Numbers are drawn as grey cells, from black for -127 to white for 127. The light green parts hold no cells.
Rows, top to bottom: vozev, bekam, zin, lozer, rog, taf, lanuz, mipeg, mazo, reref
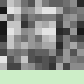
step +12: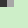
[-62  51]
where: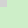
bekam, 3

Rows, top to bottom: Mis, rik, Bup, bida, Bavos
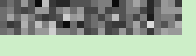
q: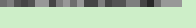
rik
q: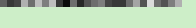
bida
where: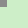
Mis, 25
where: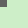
bida, 1
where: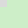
bida, 22

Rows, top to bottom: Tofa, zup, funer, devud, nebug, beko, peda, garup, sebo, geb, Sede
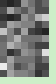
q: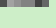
devud
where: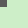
zup, 4
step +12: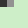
[-64  30]

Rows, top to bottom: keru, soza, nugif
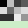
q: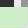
nugif
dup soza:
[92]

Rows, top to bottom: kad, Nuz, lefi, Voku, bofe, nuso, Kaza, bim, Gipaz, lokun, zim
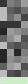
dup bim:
[-89]
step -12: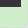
[-86 -86 -86]
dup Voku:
[-74]
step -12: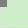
[-13]
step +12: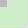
[71]

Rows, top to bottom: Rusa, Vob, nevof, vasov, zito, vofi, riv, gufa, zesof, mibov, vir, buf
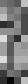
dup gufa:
[32]
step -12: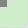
[-9]
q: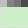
nevof

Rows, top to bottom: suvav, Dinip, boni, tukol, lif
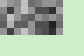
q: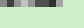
Dinip
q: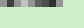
lif
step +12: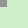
[32]
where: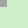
Dinip, 9

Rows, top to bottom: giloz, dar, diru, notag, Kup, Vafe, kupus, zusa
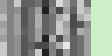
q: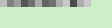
diru
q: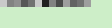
zusa
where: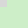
giloz, 9
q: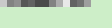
kupus
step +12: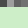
[-41  42 -17  -2]
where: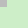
diru, 1

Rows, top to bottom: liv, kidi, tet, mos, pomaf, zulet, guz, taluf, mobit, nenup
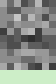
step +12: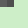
[-22 -37]
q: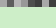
nenup
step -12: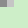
[ 0 57]
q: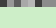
pomaf
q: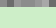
mos
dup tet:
[12]

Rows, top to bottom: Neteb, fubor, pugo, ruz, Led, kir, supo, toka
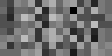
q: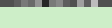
ruz
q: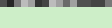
pugo
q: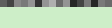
Led

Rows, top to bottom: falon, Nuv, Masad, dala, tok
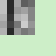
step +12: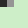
[-74  33]
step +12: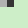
[ 61 -62]
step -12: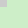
[64]
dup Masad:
[49]

